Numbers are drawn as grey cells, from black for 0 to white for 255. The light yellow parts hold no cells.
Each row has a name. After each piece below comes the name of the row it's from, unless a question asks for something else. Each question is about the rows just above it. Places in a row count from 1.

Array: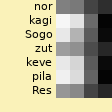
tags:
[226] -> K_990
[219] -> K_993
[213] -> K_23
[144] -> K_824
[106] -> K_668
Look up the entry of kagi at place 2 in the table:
K_990
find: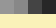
Res

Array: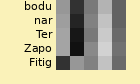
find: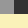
bodu
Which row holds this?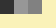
Fitig

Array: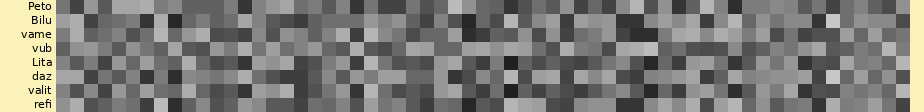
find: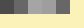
vub
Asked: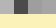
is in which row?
daz
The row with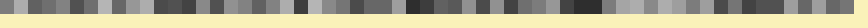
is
vame
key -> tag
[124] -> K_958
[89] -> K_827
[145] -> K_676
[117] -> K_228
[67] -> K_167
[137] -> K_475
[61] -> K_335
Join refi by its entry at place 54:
K_958
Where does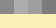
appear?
vame
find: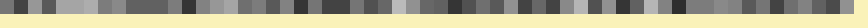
Peto

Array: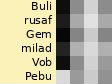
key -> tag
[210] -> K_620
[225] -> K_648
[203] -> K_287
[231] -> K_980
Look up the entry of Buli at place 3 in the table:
K_620
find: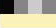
Gem
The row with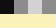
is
Buli
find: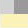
Vob

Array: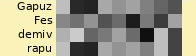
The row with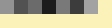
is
Fes
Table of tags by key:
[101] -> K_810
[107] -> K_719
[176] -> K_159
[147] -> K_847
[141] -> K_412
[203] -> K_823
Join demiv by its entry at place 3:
K_810
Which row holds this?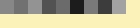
Fes

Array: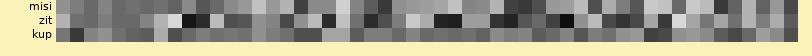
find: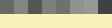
kup
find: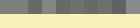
kup
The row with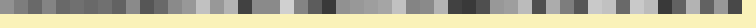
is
misi
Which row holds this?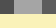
kup
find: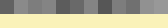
kup

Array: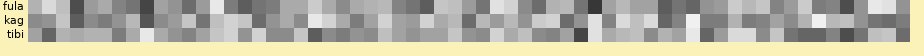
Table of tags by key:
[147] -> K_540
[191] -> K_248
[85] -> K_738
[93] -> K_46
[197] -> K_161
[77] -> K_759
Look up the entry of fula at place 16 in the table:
K_46
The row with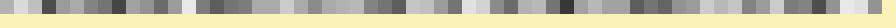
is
fula
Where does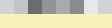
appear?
kag
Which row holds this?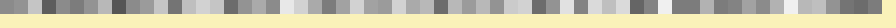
kag
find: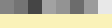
fula
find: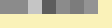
tibi

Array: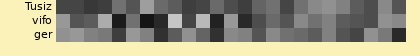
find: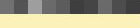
Tusiz
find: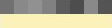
Tusiz
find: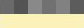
vifo
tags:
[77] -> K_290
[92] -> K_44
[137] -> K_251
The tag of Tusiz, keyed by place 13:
K_290

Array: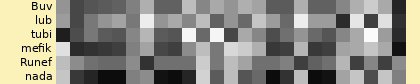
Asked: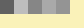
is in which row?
Buv
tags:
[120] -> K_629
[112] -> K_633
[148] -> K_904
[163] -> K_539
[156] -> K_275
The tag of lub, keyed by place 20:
K_275

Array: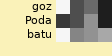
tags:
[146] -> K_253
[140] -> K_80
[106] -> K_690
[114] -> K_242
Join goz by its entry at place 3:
K_690
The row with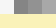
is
batu
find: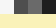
goz
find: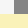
batu
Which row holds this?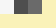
goz

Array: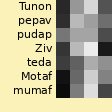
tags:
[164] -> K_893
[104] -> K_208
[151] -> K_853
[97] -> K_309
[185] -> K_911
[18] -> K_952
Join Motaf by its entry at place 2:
K_208
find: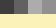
teda
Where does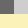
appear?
Motaf
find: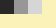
Tunon
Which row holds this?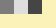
mumaf
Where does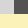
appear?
Tunon

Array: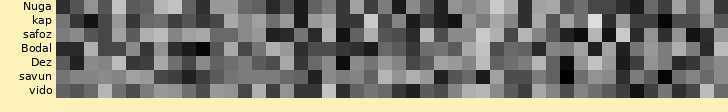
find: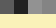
Nuga
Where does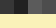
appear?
vido
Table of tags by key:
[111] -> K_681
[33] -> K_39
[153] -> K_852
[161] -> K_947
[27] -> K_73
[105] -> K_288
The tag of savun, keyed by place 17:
K_288
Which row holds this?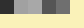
Nuga
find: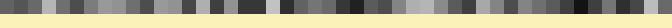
vido
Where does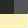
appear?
Nuga
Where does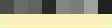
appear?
Bodal

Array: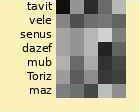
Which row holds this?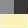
Toriz
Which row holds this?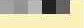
dazef
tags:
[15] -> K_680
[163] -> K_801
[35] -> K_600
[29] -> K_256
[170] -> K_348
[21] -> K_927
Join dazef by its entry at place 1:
K_801
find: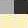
mub
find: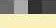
mub
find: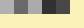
mub

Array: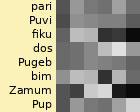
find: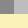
dos
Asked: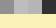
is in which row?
bim
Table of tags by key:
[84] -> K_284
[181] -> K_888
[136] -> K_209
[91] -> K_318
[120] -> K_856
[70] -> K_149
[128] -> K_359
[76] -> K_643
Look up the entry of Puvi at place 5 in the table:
K_359

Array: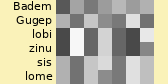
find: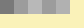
Badem
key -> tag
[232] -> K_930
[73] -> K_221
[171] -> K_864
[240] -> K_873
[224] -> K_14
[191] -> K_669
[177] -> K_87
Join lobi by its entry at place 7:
K_930
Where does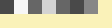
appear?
zinu
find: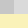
sis

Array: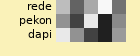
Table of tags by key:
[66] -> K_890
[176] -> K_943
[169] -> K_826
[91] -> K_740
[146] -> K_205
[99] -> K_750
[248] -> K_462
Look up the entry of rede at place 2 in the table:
K_750
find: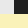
pekon
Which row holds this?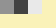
pekon
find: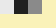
pekon
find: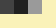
dapi

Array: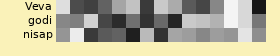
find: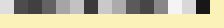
Veva
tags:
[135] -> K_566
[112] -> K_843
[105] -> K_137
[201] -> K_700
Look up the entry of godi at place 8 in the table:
K_137

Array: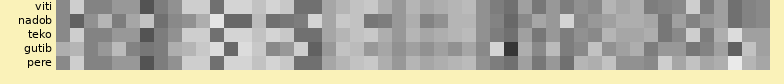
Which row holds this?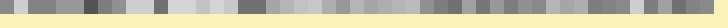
viti
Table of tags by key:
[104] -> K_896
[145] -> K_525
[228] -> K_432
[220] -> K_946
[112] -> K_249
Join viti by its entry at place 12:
K_249
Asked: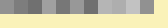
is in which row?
pere
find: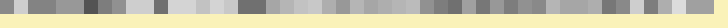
teko
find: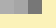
nadob
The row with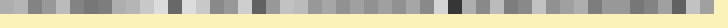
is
gutib

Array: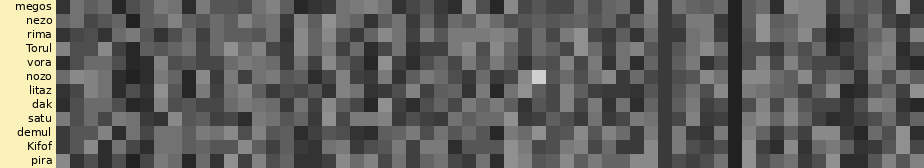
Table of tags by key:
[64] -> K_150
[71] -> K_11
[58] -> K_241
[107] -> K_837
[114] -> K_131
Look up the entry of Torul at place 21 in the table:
K_150
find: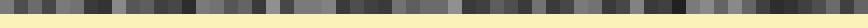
satu
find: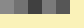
rima
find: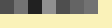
pira
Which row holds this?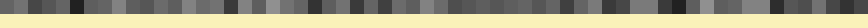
nezo

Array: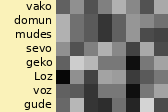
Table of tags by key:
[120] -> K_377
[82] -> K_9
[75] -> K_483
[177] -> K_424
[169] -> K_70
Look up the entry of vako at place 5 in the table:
K_424
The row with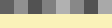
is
vako
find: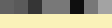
voz
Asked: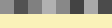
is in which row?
sevo
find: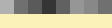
domun
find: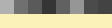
mudes
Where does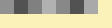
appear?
vako

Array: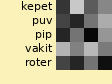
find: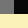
pip
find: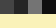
roter
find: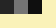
roter
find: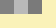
vakit
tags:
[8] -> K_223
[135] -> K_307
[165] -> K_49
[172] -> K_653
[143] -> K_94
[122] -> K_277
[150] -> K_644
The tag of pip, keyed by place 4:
K_644

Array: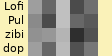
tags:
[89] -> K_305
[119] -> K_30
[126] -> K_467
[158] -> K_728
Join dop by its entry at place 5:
K_30
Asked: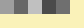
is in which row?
Lofi
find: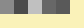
Pul
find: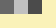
Lofi
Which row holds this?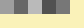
dop
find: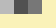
dop

